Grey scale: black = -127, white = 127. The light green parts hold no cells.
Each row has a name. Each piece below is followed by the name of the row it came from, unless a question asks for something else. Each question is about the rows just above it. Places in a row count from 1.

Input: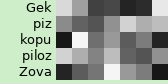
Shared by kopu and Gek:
[-91]
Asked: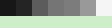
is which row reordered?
Zova
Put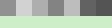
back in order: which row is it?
piloz

